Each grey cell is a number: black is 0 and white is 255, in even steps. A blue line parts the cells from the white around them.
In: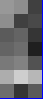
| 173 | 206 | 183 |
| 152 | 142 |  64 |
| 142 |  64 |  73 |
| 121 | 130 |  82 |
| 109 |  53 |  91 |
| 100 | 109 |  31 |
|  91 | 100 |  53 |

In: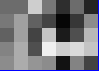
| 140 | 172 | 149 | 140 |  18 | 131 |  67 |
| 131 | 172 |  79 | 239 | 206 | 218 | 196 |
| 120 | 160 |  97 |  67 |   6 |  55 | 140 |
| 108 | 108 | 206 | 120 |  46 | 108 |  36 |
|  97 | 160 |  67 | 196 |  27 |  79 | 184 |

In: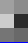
| 204 |  44 |
| 160 | 139 |
| 117 | 105 |

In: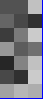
| 162 | 182 | 173 |
| 152 |  92 | 112 |
| 101 |  72 |  48 |
|  82 |  82 | 193 |
|  72 |  48 | 203 |
|  60 | 122 | 203 |
|  38 | 131 | 193 |

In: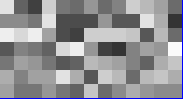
| 238 | 216 | 238 | 161 |  76 |  64 | 206 | 206 | 206 | 197 |  87 | 185 | 107 |
| 226 |  98 |  64 | 206 | 118 | 107 | 150 | 107 | 130 | 206 | 185 | 161 | 107 |
| 173 | 130 | 161 | 161 | 226 | 173 |  87 | 206 | 185 | 107 | 185 | 197 | 173 |
| 161 | 118 | 118 | 150 | 118 |  98 | 197 | 107 | 139 | 173 | 150 | 139 | 139 |
| 139 | 139 | 118 | 226 |  76 |  76 |  76 | 150 |  87 |  87 | 226 | 173 |  52 |
| 118 | 161 | 150 | 118 |  87 |  98 | 185 | 173 | 161 | 130 |  98 | 173 | 197 |
|  87 | 130 | 118 |  98 | 216 | 238 | 150 |  64 |  52 | 130 | 161 | 150 | 250 |

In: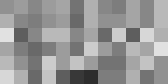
| 225 |  94 | 135 | 185 | 185 | 135 | 165 | 105 | 204 |  94 | 215 | 176 |
| 215 | 176 | 105 | 195 |  94 |  56 |  45 | 125 | 125 | 176 | 115 | 145 |
| 185 | 145 | 115 | 204 | 156 | 195 | 156 | 115 | 115 | 165 | 195 | 145 |
| 176 | 135 | 125 | 145 | 156 | 105 | 176 | 145 | 145 | 165 | 135 | 185 |
| 165 | 125 | 105 | 125 | 156 | 115 | 204 | 156 | 125 | 185 | 165 | 225 |
| 145 | 156 | 135 | 156 | 165 | 115 | 176 | 135 | 125 | 165 | 135 | 185 |

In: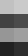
| 193 | 202 |
| 150 | 159 |
|  66 |  75 |
|  34 |  46 |

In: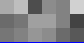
| 170 | 190 |  77 | 140 | 130 | 209 |
| 118 | 130 | 150 | 140 | 107 |  88 |
| 107 | 118 | 160 | 160 | 130 |  67 |
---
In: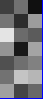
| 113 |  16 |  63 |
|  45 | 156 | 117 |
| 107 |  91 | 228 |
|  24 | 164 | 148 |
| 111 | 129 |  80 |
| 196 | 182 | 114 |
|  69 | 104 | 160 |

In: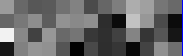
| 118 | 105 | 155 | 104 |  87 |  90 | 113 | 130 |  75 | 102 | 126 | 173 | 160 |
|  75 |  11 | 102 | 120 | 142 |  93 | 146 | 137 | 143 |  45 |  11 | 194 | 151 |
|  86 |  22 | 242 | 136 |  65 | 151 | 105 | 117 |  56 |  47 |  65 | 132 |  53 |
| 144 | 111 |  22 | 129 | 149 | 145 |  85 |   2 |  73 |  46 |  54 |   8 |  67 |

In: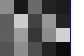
|  35 |  28 | 141 |  24 | 106 |
| 150 |  36 |  93 | 204 |  66 |
| 140 | 208 |  94 | 157 |  54 |
|  35 |  12 |  84 | 141 |  79 |

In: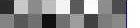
| 141 |  75 |  43 | 200 | 139 | 190 | 243 |  90 | 250 |
| 124 | 136 | 131 |  88 | 113 |  16 | 112 | 157 |  65 |

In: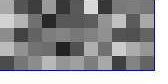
| 125 | 119 | 169 |  85 |  61 | 155 |  54 |  89 | 216 |  54 | 121 |
|  92 | 169 | 210 | 179 | 113 |  40 |  88 |  87 |  93 | 147 | 193 |
|  80 | 100 | 141 |  66 |  99 | 125 | 131 | 120 | 129 | 144 |  84 |
| 171 | 150 | 187 | 145 | 114 | 109 |  34 |  81 | 175 | 112 | 203 |
| 131 | 100 |  76 | 118 | 140 | 184 | 149 | 159 | 125 | 168 |  64 |

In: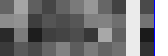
| 235 |  74 | 100 | 165 |  95 |  69 |  99 | 122 | 151 | 102 |  66 |
| 235 | 115 | 140 | 146 |  62 |  84 |  76 |  86 | 128 | 130 | 111 |
| 235 |  26 |  41 | 123 |  29 |  63 |  68 |  77 |  55 | 168 |  96 |
| 235 |  49 |  58 |  89 |  74 | 102 | 130 |  93 | 123 | 100 | 113 |
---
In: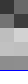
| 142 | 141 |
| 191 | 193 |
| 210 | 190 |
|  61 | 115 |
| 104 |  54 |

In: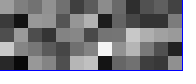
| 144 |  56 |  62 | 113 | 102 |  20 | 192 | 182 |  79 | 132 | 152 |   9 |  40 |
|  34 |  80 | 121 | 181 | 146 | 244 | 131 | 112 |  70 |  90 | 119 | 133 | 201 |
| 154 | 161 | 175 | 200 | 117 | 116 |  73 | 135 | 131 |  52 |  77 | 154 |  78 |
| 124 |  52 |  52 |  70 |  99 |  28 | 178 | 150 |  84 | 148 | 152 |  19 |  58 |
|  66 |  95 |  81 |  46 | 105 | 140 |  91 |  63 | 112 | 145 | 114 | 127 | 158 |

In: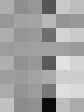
| 171 | 189 |  11 | 144 | 140 | 193 |
| 217 | 222 | 120 | 156 | 147 | 170 |
| 204 | 206 | 170 | 163 | 155 | 157 |
| 212 | 225 |  90 | 152 | 145 | 174 |
| 155 | 160 | 161 | 160 | 159 | 156 |
| 202 | 211 | 110 | 153 | 149 | 173 |
| 152 | 148 | 182 | 164 | 162 | 151 |
| 189 | 201 |  85 | 151 | 142 | 174 |

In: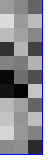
|  42 | 142 | 138 |
| 130 | 151 | 213 |
| 190 | 148 | 195 |
| 100 | 160 | 185 |
| 196 |   4 |  20 |
|  78 | 111 |   9 |
| 178 | 123 | 131 |
|  66 | 180 |  49 |
| 134 | 161 | 187 |
| 187 | 154 | 219 |
|  99 | 135 | 156 |

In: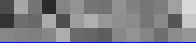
| 149 | 139 | 111 | 133 | 146 | 135 |  94 | 102 | 106 | 172 | 136 | 127 | 130 | 135 |
| 198 |  86 | 137 | 119 | 139 | 143 | 151 | 176 | 157 |  78 | 170 | 105 | 111 |  51 |
| 216 | 160 | 125 | 118 | 129 | 145 | 114 | 117 | 147 | 132 |  42 | 117 | 167 |  75 |

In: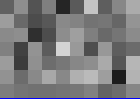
| 134 | 108 |  99 | 129 | 119 | 116 | 113 | 113 | 116 | 125 |
| 179 |  28 | 158 | 186 | 176 | 136 | 168 | 137 | 108 | 146 |
| 182 |  86 | 170 | 142 | 135 | 119 | 109 | 144 |  60 | 156 |
| 107 |  94 | 152 |  78 | 153 | 212 |  92 | 147 |  65 | 128 |
| 139 | 117 | 105 | 127 | 159 | 141 |  77 |  47 | 142 | 138 |
| 148 | 102 | 118 | 115 | 131 | 137 |  88 |  76 | 105 | 157 |
| 171 | 135 |  94 | 196 |  90 |  37 | 127 |  83 | 142 |  97 |
